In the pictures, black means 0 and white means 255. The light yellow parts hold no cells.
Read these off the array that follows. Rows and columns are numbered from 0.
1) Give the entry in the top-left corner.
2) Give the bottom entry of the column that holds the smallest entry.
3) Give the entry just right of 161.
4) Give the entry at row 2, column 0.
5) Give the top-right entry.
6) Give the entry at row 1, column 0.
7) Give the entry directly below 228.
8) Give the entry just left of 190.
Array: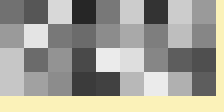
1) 113
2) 59
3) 140
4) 198
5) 154
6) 154
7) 107
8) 126

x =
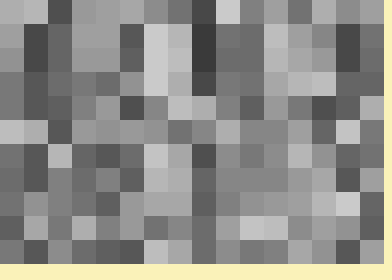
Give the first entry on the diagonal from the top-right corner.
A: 159
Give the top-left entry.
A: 174
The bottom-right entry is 159
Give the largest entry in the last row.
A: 189
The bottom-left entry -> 120
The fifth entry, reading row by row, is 159
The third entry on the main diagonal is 101
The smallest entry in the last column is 95
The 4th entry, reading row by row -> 153
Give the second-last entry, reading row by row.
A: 87
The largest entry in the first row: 202
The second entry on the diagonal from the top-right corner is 72
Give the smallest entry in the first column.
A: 95
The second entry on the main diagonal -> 72

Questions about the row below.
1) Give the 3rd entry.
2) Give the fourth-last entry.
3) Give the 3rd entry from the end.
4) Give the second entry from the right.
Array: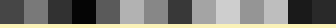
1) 49
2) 149
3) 190
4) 26
